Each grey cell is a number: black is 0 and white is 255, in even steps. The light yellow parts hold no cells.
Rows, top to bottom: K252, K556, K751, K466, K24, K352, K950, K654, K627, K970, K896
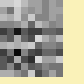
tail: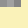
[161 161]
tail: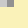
[202 133 133 161 145]
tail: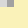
[161 202]

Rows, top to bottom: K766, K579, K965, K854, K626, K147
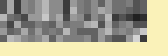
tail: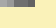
[83 98]
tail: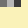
[83 59 33 46]
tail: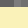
[ 98 153 112 125 125 168 183  83 168  98 125 139  83  83]
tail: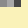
[153 139  83 139 112 183  59  83  59  33  46]
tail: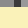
[125 112 139  98 153 112 112 125  83  98]
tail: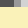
[59]
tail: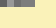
[168 183  83 168  98 125 139  83  83]

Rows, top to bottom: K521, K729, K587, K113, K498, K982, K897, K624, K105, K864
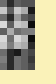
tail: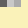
[26]
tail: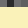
[70]

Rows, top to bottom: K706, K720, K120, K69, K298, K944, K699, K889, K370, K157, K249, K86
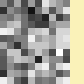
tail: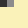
[113  88  19 113 184  88 156 228]
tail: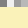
[168 214 228]
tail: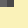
[128 214 240 128 214 240]
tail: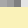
[156 184 156  88 128]
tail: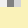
[240]

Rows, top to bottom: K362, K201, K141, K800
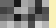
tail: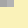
[115  38  78]
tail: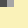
[179 115  38  78]
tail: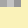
[179  78 209 179]
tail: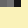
[103  51 103  90]

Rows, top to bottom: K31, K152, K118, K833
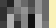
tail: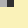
[135  18 189 120]
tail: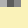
[ 18 189 105]
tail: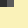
[120 147  92 147 105]
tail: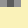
[105]

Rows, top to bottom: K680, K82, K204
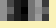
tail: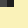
[ 14 116 156  58]
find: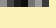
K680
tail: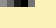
[144 101]
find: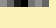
K82
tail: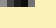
[156  58]

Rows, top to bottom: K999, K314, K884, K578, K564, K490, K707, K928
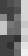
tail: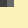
[238]
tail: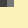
[214]
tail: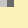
[106 214]
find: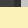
K490
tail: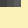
[214]
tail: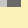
[214]
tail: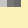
[198]

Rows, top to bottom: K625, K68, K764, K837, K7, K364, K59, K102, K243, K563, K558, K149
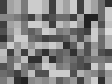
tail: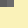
[ 48 122  80 162  80  64]
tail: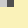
[178 149 135  95 149]
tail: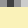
[ 48 162]

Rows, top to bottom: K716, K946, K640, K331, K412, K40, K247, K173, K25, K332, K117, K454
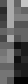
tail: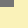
[42 28]
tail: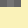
[101]
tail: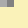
[129]
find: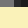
K117
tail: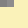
[15 42]

